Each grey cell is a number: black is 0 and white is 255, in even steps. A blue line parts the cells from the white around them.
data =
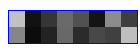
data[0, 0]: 193
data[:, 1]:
[18, 12]
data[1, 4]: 43
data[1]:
[134, 12, 35, 104, 43, 72, 64, 190]

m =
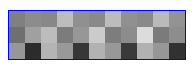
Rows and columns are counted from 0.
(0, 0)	128
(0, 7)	144
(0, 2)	136
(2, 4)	55
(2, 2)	180
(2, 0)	151
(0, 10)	147
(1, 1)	160
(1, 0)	111
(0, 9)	186
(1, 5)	203

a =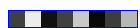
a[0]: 64
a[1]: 236
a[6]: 61
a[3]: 65

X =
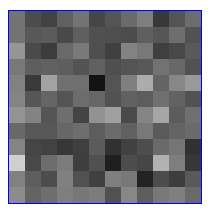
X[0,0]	115
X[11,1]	99
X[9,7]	76
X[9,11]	55
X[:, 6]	[84, 78, 64, 79, 84, 82, 160, 107, 49, 31, 127, 81]
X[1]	[115, 88, 91, 73, 95, 80, 78, 76, 95, 86, 110, 82]
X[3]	[120, 94, 97, 94, 83, 97, 79, 84, 88, 114, 104, 82]
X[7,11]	106
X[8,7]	65
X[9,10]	126
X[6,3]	110
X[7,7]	96
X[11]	[140, 99, 110, 126, 119, 124, 81, 135, 93, 120, 127, 105]
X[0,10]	84
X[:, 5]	[70, 80, 79, 97, 19, 102, 146, 93, 91, 80, 64, 124]
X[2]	[149, 74, 60, 105, 121, 79, 64, 131, 120, 63, 72, 89]
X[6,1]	131
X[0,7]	106
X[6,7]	74
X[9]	[208, 72, 108, 123, 62, 80, 31, 76, 70, 177, 126, 55]
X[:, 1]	[76, 88, 74, 94, 57, 86, 131, 88, 69, 72, 94, 99]
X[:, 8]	[126, 95, 120, 88, 172, 93, 132, 120, 77, 70, 35, 93]
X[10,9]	76
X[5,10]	98
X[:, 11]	[108, 82, 89, 82, 153, 82, 111, 106, 49, 55, 89, 105]
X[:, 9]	[56, 86, 63, 114, 100, 112, 166, 90, 106, 177, 76, 120]
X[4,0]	129
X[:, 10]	[84, 110, 72, 104, 135, 98, 92, 100, 117, 126, 61, 127]

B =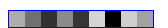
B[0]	173
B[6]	0
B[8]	162

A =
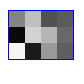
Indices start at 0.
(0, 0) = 133
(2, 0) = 245
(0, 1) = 191
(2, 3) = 94

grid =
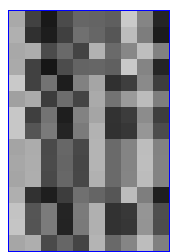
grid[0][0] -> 169
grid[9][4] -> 70
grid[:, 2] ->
[25, 29, 75, 22, 115, 60, 115, 122, 74, 75, 73, 30, 123, 123, 74]
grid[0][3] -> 75
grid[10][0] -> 165
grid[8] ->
[164, 172, 74, 103, 72, 180, 106, 132, 189, 130]
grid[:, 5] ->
[100, 102, 178, 102, 165, 170, 165, 178, 180, 180, 177, 101, 176, 176, 180]
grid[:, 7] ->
[202, 188, 135, 201, 62, 154, 60, 55, 132, 132, 133, 188, 56, 54, 133]
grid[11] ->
[175, 49, 30, 61, 112, 101, 86, 188, 126, 31]
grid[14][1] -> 174
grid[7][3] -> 36
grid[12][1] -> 85
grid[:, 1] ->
[65, 48, 173, 65, 65, 171, 63, 85, 172, 173, 174, 49, 85, 84, 174]
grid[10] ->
[165, 174, 73, 103, 71, 177, 106, 133, 188, 131]
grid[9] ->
[167, 173, 75, 101, 70, 180, 106, 132, 190, 131]
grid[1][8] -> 125
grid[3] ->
[170, 65, 22, 76, 100, 102, 96, 201, 132, 37]
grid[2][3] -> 105
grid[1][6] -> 86
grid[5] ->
[160, 171, 60, 109, 68, 170, 115, 154, 188, 126]
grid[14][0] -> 166
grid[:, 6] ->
[95, 86, 106, 96, 48, 115, 50, 49, 106, 106, 106, 86, 50, 50, 105]
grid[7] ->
[199, 85, 122, 36, 123, 178, 49, 55, 150, 76]

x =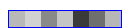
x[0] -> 184
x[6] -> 183
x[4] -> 58

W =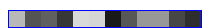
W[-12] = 184
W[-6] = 25
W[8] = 152

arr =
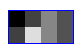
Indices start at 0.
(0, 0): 1
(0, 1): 66
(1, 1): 222

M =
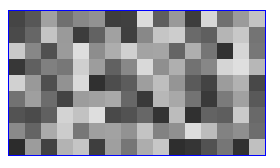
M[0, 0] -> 69
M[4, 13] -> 156
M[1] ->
[74, 102, 196, 154, 60, 98, 161, 63, 136, 197, 205, 106, 95, 181, 200, 116]
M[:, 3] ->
[112, 154, 155, 119, 146, 67, 211, 204, 179]
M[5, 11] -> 115
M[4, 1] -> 153
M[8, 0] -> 44
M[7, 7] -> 146
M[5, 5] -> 161
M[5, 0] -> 114
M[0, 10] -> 153
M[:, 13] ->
[112, 181, 49, 213, 156, 123, 94, 130, 118]
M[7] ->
[138, 100, 171, 204, 119, 159, 162, 146, 195, 130, 144, 220, 188, 130, 143, 109]
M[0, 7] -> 64
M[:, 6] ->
[62, 161, 173, 97, 77, 169, 73, 162, 159]
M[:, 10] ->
[153, 205, 101, 175, 149, 168, 188, 144, 46]
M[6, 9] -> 51
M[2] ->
[201, 135, 80, 155, 222, 141, 173, 208, 163, 165, 101, 175, 117, 49, 214, 119]
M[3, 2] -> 128
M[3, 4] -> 207
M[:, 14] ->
[155, 200, 214, 223, 178, 161, 202, 143, 49]
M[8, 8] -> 173
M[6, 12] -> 99
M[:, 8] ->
[219, 136, 163, 217, 158, 57, 103, 195, 173]
